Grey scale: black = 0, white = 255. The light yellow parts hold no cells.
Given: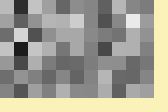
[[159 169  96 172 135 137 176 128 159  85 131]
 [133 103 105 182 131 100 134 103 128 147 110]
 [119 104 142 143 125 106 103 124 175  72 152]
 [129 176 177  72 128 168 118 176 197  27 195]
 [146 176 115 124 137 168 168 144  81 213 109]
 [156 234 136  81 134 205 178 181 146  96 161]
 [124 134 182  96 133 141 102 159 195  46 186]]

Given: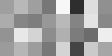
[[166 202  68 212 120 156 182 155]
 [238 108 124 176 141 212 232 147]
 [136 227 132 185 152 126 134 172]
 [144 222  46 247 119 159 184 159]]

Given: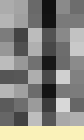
[[175 168  86 190  66 102]
 [102 216  59 155 110  91]
 [124 121  19 108 160 182]
 [129 208  73 174  87  85]
 [139 107  23 113 152 188]
 [201 109  72 176  80 151]
 [194 137  83 188  67 124]
 [122 122  19 108 160 181]
 [109 138  17 105 164 172]]

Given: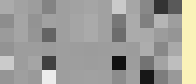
[[153 125  23 160 140 160 161 160 158 236 154 159 149]
 [190 163 115 157  17 158 157 158 158  64 165 157 203]
 [169 136 173 156 158 157 156 157 158 155 157 157 147]
 [149 156 170 171 108 161 170 165 159 100 149 165 155]
 [158 181 128 171 119 161 170 165 159 161 147 165 141]
 [ 89  51 136 166 202 161 165 162 159 131 157 162 171]]

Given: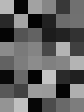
[[125 105  76   6 192 148]
 [175   4 154 156  66  88]
 [ 32  42 196   3 105   9]
 [180 133 128 140 125  98]
 [ 64 180  72 132 122 139]
 [ 50  34  28  98  84   4]
 [113 108  33   2 165  41]
 [112  56 134 162   5 185]]

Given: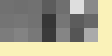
[[170  85 133  58 120 131 124]
 [103  92 118  54 114 118 116]
 [137 222 111  92 113 111 113]]
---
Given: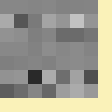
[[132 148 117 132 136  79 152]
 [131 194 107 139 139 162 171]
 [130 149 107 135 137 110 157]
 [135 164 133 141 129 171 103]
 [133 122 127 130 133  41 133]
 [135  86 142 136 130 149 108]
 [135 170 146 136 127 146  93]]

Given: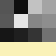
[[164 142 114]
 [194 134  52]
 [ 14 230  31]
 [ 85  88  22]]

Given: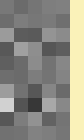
[[128 111 139  94 135 132 106 136 116 118]
 [126 122 148  86 115 116 134 168  98 126]
 [117 119  90 142 140 125  87  55 146 130]
 [107 125  92 160 107 107 114  84 125 115]
 [120 109 155  88  95 110 157 209  87 113]]

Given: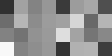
[[ 79 181 136  61]
 [167 104 117 179]
 [156 214 163 177]
 [ 58 161 222  51]
 [151 156 154 152]
 [131 140 146 142]
 [162 182 115 131]
 [ 49 109 130 248]]

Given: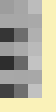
[[188 169 176 186 195 168 193]
 [166 167 109 170 104 167 111]
 [157 167  53 159  45 168  65]]

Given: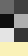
[[ 64 175  53]
 [105  14 228]]

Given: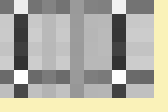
[[115 201 204 195 205 104 192]
 [115 200 204 195 204 106 192]
 [241  56  54  66  50 253  65]
 [128 184 186 186 184 122 181]
 [130 183 182 183 184 126 180]
 [154 155 156 155 156 154 151]
 [115 198 201 194 203 107 193]
 [131 185 185 184 185 123 179]
 [115 200 205 196 205 106 192]
 [237  59  55  63  50 254  72]
 [115 201 202 195 205 106 190]]

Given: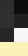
[[ 13  32 246]
 [ 46  48  39]]
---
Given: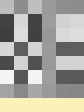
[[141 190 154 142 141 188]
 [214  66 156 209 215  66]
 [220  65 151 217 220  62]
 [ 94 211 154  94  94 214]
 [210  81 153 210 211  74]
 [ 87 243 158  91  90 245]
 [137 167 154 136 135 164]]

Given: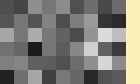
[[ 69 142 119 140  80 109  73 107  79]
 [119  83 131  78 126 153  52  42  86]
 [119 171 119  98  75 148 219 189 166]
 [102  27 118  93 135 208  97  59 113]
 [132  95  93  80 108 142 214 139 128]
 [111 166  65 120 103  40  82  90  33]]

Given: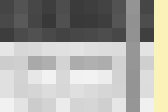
[[ 83  71  62  77  59  62  67  82 148  70  69]
 [ 89  69  56  80  57  58  62  85 145  77  73]
 [ 75  81  73  67  71  73  77  71 146  63  61]
 [215 217 223 224 226 222 220 219 150 227 230]
 [207 169 175 211 172 176 173 209 150 207 205]
 [211 231 241 216 241 242 237 210 148 221 224]
 [210 213 220 215 223 218 214 211 148 220 224]
 [227 204 211 235 212 214 207 230 150 240 241]]

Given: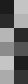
[[196  28]
 [181  42]
 [ 41 182]
 [ 84 139]
 [ 29 197]
 [ 52 171]]

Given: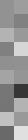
[[157 146]
 [129 146]
 [153 179]
 [214 128]
 [145 144]
 [149 164]
 [ 54 118]
 [179 117]
 [153 193]
 [224 105]]

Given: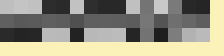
[[196 193  45  42 194  46  40  40 192 116 200 122  40  37 190]
 [ 89  91  96  93  80  95  95  94  92 119  84 111 103  94  96]
 [ 36  38 186 185  34 184 186 188  37 115  30 125 178 186  42]]

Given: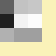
[[194 199  97]
 [243 252  32]
 [159 159 177]]
